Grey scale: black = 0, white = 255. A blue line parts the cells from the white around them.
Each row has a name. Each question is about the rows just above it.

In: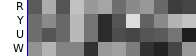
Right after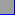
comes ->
[124]
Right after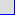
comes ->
[98]
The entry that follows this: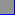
[179]
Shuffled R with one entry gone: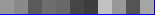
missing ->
[172]
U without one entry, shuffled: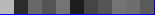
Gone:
[77]
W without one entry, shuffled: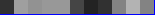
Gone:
[124]

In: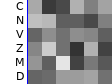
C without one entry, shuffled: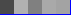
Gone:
[58]
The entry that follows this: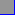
[95]
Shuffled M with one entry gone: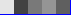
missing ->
[88]
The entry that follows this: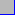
[95]
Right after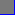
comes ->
[88]
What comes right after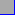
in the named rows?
[58]
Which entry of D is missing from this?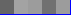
[107]

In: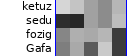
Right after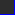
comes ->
[39]
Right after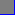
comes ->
[169]
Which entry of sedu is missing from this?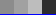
[39]
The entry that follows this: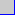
[60]
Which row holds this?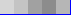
ketuz
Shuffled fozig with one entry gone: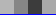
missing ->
[175]

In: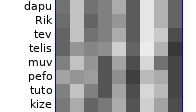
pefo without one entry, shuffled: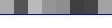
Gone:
[157]
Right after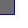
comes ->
[194]

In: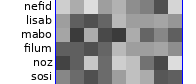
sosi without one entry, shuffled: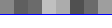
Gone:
[87]
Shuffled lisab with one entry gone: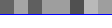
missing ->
[150]
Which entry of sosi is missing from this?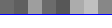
[80]
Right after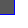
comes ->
[95]
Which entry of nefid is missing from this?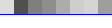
[178]

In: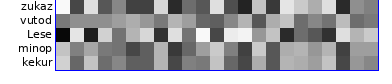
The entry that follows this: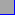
[121]
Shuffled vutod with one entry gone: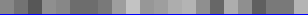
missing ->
[188]
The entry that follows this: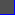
[35]

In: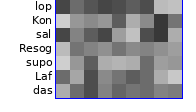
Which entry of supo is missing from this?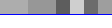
[180]
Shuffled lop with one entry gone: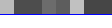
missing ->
[85]
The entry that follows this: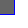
[116]
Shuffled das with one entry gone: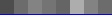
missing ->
[124]

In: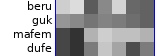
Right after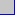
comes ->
[164]
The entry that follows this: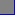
[124]
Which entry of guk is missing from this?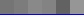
[110]
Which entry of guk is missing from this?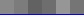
[131]
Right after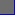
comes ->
[98]
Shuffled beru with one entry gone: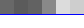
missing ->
[212]
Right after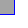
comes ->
[77]

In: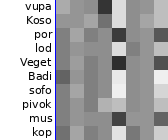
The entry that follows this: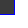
[142]
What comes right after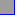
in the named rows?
[128]
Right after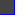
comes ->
[149]

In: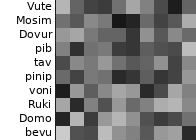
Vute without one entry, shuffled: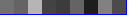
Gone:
[166]
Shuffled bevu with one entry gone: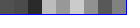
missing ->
[160]
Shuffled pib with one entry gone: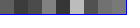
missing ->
[48]

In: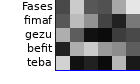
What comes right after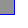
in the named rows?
[67]
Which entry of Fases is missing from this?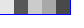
[81]
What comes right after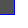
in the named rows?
[168]
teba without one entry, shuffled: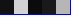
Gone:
[33]
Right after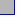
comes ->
[25]
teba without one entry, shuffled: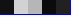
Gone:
[25]

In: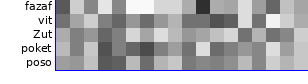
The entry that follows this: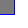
[135]
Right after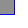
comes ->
[186]

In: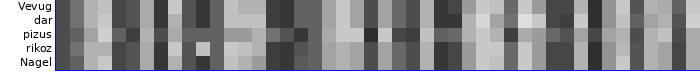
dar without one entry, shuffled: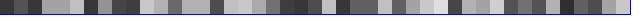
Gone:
[214]
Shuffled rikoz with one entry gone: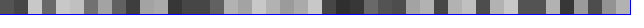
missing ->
[184]
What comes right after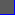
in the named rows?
[97]

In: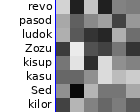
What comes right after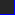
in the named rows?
[175]
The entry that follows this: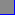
[160]

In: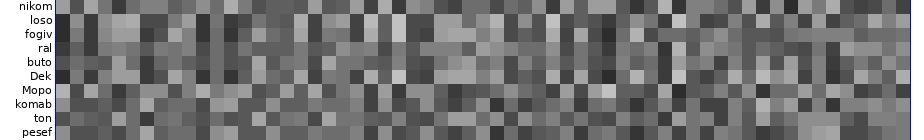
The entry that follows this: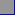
[157]
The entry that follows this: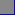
[157]
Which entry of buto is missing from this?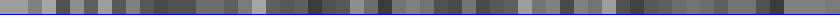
[101]

